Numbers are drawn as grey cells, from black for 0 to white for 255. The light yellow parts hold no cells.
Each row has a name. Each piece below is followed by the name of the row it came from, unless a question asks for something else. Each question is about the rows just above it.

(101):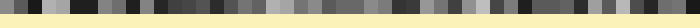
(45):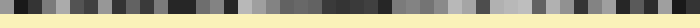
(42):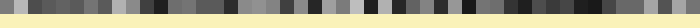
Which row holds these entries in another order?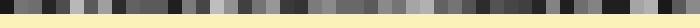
(101)
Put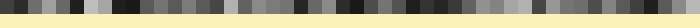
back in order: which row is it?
(42)

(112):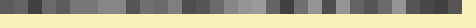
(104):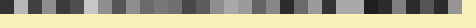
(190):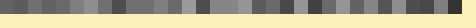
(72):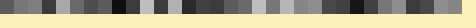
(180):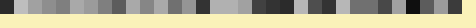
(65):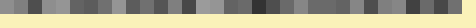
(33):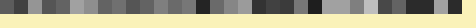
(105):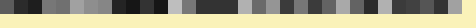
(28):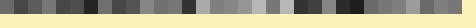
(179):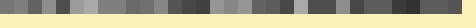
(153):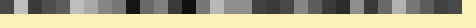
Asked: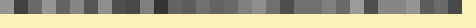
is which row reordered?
(190)
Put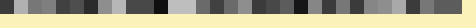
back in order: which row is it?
(153)

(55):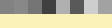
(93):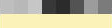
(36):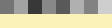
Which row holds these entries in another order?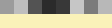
(93)
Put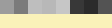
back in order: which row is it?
(93)
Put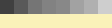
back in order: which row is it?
(55)

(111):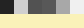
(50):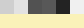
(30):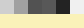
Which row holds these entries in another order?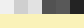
(50)
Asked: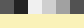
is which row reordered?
(30)
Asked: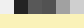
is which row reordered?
(30)
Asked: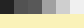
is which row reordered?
(30)
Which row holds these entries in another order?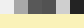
(111)
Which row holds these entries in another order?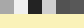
(111)

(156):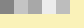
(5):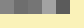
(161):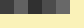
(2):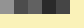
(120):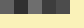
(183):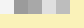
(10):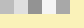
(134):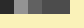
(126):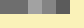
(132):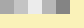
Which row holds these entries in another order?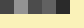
(2)
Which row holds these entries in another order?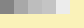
(156)
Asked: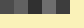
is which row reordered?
(120)
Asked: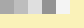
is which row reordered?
(10)
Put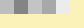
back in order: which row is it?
(156)
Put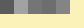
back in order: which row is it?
(5)

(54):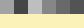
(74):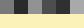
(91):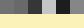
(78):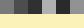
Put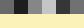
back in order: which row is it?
(91)
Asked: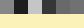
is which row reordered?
(91)
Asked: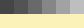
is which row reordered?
(54)
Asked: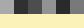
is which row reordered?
(74)
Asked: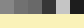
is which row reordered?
(91)
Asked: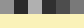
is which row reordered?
(78)

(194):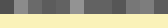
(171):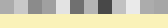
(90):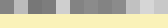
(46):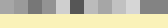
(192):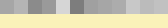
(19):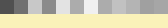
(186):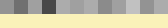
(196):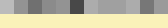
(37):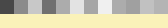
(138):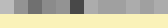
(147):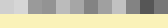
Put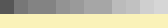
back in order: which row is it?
(46)
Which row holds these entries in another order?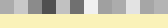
(19)
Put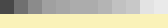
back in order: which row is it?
(171)
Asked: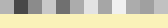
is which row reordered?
(37)
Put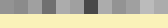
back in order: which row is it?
(138)

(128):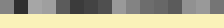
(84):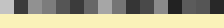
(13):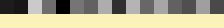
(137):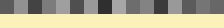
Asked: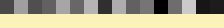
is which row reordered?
(13)
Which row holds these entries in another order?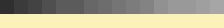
(137)
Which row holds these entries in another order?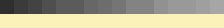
(128)

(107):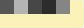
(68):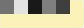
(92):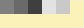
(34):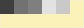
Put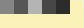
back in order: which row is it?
(107)
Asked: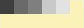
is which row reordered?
(92)
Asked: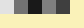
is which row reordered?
(68)
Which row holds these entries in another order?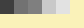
(34)

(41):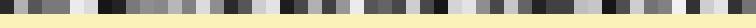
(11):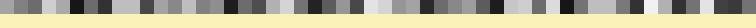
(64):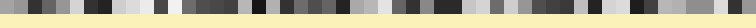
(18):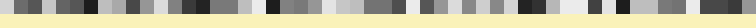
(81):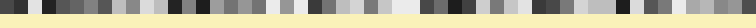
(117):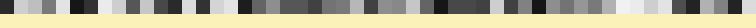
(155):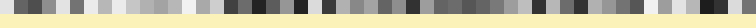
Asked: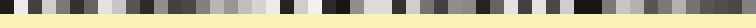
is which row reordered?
(117)
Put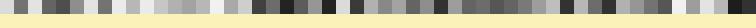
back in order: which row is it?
(155)
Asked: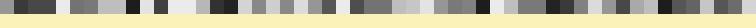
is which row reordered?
(18)
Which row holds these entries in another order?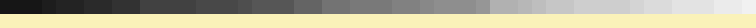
(117)

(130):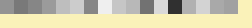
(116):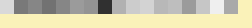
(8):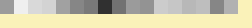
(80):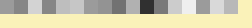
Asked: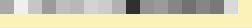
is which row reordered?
(116)
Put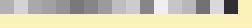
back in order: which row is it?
(130)
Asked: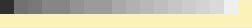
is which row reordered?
(116)
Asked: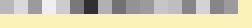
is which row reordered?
(80)
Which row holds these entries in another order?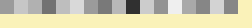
(116)
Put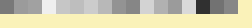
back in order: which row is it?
(8)
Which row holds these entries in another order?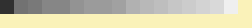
(8)

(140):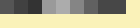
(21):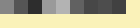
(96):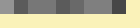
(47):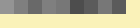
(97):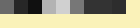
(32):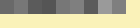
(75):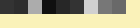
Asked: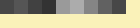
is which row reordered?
(140)
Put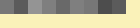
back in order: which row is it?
(47)
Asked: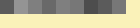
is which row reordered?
(47)
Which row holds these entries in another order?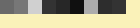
(75)
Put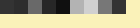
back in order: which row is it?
(97)

